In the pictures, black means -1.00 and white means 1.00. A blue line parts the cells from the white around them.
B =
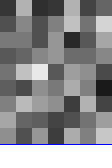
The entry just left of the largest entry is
0.51
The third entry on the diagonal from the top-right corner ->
-0.68
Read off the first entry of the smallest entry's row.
-0.26
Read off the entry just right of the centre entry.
0.24
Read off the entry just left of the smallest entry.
0.00
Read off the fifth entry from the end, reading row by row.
0.18
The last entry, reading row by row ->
0.56
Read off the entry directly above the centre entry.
0.18
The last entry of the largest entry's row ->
-0.42
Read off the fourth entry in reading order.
-0.58
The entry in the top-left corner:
-0.58
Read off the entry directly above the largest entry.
0.06
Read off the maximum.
0.83
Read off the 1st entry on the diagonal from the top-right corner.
-0.21
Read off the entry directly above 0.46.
-0.42
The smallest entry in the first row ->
-0.63
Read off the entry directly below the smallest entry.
-0.47
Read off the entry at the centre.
-0.31
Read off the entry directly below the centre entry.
-0.05

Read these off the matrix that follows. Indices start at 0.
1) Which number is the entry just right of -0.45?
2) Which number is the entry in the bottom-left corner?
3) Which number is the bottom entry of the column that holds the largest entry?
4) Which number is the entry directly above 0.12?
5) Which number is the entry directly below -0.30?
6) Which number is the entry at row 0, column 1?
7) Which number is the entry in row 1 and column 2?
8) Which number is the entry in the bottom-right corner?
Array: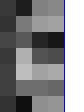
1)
-0.30
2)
-0.60
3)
-0.88
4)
-0.14
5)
0.38
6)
-0.77
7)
0.22
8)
0.17

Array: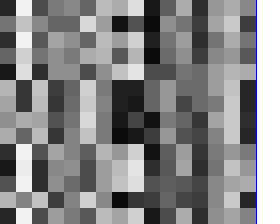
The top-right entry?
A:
0.07
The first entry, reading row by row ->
-0.70
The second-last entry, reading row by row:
0.29
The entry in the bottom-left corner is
-0.70
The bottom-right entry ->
0.02
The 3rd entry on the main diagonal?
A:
-0.31
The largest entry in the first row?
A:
0.90
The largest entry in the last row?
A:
0.90
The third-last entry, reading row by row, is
0.12
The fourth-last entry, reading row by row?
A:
-0.64
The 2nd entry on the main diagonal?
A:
0.52
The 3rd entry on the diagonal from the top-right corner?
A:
-0.10
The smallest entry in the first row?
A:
-0.81
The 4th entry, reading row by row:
-0.04

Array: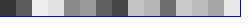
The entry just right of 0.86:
0.76
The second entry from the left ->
-0.29
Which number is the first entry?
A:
-0.58
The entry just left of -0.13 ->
0.42

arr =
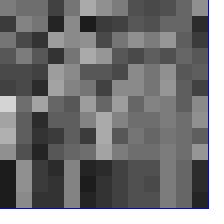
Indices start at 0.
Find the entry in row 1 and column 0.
-0.54
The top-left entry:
-0.03
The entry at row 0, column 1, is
-0.14
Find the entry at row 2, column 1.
-0.43
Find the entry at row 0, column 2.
-0.14
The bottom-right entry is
-0.72
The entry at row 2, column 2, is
-0.60
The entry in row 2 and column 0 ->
-0.08
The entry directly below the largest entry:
0.28
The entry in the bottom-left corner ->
-0.78
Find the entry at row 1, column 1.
0.03
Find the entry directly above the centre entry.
-0.49
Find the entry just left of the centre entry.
0.23
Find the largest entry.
0.66
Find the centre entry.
-0.20
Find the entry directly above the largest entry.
-0.49
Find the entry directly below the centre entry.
0.33

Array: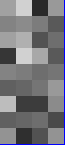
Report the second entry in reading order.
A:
0.64
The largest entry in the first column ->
0.48
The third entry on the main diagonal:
-0.36
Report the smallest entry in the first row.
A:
-0.68
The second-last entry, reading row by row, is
-0.36
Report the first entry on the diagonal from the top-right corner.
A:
0.20
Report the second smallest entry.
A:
-0.63
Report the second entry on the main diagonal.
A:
0.09
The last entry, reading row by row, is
0.15
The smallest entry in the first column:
-0.58
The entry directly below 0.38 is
0.64
